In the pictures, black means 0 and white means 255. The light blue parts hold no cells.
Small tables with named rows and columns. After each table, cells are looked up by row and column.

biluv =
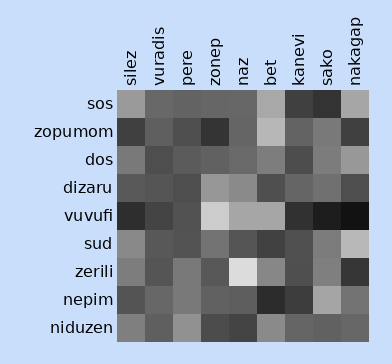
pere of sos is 99
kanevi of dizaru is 101
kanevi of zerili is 79
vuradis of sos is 104
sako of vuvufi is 29
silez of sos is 154
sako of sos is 51
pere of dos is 91
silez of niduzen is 127
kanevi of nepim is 61
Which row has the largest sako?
nepim

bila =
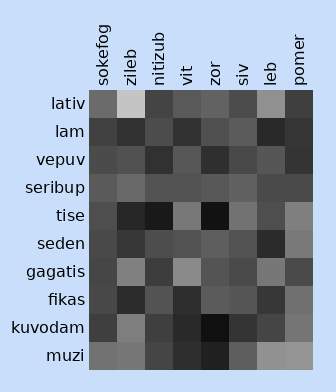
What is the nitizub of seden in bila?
77
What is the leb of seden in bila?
43
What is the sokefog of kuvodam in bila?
63
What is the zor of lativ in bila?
98
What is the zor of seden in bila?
94
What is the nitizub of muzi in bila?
69
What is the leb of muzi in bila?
145
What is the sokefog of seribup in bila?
90

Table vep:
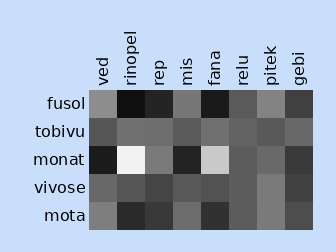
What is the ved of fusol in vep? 141
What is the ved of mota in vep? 126
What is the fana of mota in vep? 49
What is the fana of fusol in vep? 26
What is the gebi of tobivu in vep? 104
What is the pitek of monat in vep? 105
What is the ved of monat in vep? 28
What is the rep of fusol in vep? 36
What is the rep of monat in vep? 122
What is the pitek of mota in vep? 122
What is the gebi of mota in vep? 77
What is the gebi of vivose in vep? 65
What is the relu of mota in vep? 92
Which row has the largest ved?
fusol

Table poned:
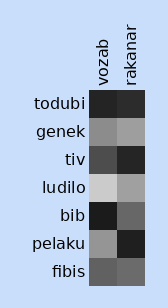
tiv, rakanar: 37
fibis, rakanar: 107
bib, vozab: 27
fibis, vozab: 97
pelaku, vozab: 149
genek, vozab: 140
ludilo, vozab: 203
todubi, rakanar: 44
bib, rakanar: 103
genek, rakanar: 158
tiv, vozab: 77
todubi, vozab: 36
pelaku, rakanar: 31
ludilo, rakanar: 160

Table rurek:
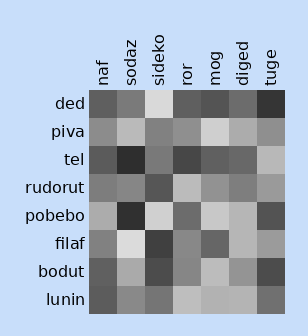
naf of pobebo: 172
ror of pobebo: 108
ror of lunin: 190
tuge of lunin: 112
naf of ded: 95
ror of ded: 95
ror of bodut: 134
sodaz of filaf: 219
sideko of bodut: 76
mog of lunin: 178
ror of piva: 143
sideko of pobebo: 208
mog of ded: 84
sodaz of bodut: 170
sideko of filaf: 64
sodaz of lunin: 137
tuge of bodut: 76
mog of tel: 96
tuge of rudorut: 154

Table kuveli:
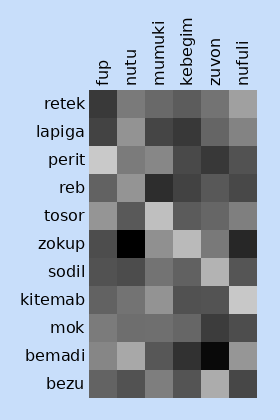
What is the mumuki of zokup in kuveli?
144
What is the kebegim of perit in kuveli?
73
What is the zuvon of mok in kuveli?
60
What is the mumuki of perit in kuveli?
135
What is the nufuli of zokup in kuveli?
39
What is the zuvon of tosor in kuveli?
102

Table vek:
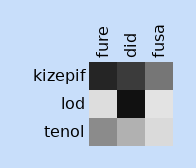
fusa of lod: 227
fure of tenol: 139
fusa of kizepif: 118
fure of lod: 221
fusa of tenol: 218
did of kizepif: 59
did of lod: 17
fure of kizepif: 37
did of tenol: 177
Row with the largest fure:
lod

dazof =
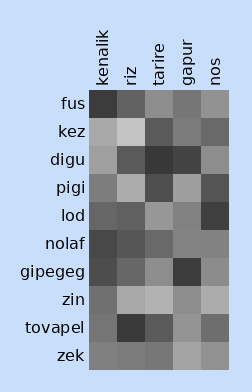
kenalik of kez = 169
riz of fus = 98
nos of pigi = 84
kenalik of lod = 102
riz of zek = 124
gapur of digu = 67
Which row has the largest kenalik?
kez

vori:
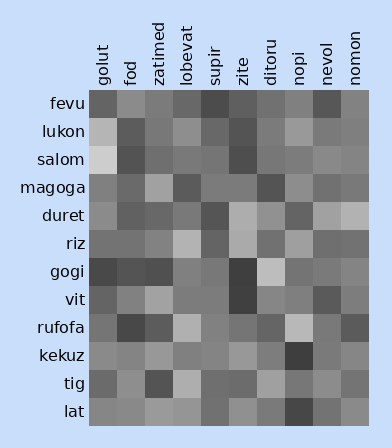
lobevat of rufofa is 176
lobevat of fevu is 104
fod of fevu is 139
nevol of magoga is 113
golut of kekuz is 138
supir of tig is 111
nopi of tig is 119
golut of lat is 134
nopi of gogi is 116
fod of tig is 142
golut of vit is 100
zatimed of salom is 111
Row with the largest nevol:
duret

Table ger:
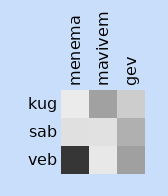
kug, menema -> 235
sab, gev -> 176
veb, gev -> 160
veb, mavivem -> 232
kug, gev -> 205
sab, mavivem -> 225
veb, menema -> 54
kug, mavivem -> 161
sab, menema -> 224
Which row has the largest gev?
kug

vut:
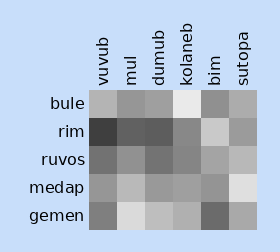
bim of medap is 148
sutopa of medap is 223
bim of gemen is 107
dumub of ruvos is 115
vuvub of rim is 63
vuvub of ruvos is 114
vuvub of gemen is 127
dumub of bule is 159
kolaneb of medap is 159

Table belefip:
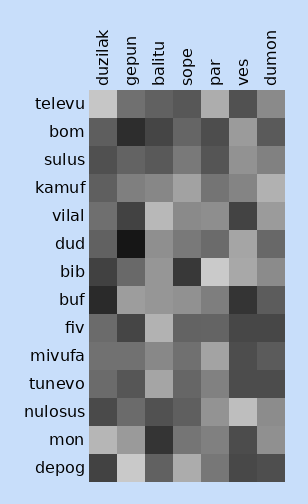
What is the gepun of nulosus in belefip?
107
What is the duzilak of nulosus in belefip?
74
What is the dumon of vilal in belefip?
155
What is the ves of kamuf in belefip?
132
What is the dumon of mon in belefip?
144
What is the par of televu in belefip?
173
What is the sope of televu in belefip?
87
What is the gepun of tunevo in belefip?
86

